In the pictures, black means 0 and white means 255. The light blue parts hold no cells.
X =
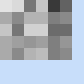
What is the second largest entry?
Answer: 218
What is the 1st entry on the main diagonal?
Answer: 227
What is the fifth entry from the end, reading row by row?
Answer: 138
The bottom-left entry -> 170
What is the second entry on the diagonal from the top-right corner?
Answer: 127
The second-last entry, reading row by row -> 127
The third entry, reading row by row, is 118
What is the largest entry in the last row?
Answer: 188
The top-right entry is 98

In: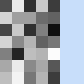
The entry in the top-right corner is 60
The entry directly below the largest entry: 87
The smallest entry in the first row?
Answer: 48
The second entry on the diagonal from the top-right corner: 108
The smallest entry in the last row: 60
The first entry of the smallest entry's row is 69
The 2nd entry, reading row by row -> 234
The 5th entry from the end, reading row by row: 190
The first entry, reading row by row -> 78
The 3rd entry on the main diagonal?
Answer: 48

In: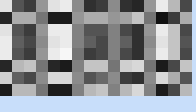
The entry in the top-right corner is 72
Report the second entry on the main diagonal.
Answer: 172
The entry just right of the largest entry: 117
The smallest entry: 17
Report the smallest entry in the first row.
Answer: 38
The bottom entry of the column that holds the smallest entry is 27
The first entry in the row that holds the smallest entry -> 38
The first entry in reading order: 226
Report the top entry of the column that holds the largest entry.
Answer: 235
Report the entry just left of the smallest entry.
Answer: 117
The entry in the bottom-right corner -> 184
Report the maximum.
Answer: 247
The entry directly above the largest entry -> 235
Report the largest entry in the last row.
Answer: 216
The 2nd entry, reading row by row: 84
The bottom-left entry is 27
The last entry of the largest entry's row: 72
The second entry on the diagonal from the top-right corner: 60
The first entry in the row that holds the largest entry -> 235
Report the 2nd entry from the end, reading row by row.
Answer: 72
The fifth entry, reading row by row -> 226
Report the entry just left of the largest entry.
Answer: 235
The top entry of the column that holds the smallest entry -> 235
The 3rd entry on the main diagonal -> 60

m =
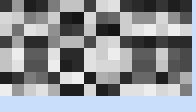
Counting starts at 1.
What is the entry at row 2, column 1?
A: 215
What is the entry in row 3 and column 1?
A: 205
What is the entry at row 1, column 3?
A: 30
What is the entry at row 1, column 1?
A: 53
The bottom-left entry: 237
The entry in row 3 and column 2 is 113
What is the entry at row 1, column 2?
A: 153
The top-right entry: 42
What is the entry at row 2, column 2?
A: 205
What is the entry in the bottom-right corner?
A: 124
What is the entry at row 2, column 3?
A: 124

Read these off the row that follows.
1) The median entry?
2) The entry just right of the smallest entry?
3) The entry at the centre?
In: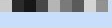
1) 122
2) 71
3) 181

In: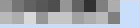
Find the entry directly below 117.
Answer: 173
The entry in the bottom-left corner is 185
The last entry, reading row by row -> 127
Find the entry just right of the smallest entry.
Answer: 127
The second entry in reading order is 117
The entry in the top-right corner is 173

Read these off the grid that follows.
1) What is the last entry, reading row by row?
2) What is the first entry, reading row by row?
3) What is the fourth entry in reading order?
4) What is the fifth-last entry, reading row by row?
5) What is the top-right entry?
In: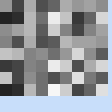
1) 223
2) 151
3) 79
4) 246
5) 141

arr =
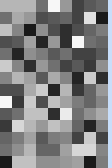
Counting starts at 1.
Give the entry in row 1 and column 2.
182
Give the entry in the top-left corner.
182
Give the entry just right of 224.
26
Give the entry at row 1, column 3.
182
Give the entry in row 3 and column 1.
193
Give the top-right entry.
101
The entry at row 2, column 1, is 112
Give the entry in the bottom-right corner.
124
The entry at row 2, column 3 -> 152
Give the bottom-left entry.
26
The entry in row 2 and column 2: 170
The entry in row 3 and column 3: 26

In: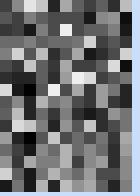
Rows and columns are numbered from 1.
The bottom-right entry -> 126
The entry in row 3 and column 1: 55
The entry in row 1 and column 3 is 228
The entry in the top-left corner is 64
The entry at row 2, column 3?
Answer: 126
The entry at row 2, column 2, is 64
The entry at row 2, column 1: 86
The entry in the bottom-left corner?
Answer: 25
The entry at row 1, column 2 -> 137

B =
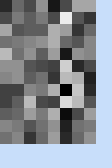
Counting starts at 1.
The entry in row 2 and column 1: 74
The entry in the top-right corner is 166
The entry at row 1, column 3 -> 74
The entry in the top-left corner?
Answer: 41
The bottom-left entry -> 113
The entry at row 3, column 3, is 94
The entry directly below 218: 12
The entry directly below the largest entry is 157
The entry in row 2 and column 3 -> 94
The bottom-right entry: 145
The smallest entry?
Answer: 0
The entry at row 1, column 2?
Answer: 104
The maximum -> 236
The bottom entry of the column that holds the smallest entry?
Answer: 41
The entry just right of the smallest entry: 197
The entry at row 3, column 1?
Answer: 166
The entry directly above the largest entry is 74
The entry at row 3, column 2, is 85
